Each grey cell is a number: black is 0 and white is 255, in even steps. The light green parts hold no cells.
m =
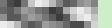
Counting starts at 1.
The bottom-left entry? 236
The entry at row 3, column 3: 89
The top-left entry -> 117
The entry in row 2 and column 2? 89
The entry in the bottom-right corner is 211
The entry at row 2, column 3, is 117
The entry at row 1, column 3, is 60
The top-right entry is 131
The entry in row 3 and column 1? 143
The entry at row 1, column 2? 74

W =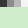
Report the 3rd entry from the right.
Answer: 140
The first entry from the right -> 244
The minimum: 55

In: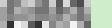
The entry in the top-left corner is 204
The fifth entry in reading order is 204
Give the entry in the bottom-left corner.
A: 175
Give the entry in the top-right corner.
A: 204
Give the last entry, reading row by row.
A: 103
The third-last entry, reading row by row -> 243
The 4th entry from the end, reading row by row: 160
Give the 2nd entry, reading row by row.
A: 117
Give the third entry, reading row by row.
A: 133

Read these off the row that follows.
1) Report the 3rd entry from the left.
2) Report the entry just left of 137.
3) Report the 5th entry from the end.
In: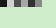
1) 79
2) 49
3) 209

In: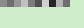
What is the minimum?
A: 38
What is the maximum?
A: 208

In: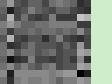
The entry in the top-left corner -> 112
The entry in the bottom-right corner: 137
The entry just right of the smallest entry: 31
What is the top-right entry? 59
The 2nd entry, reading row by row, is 152
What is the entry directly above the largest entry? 59
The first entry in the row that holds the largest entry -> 85
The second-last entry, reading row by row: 152
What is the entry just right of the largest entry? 179
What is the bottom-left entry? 112
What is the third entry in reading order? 85
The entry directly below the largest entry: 59
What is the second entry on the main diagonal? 31
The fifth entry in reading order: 99
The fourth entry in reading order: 71
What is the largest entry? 195
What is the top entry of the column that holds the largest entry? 47
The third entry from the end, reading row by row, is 125

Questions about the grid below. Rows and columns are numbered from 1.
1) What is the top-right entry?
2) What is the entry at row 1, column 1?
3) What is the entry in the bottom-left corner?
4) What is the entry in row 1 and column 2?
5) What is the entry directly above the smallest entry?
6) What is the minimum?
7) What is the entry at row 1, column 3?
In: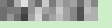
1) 135
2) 123
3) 110
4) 96
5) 81
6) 65
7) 176
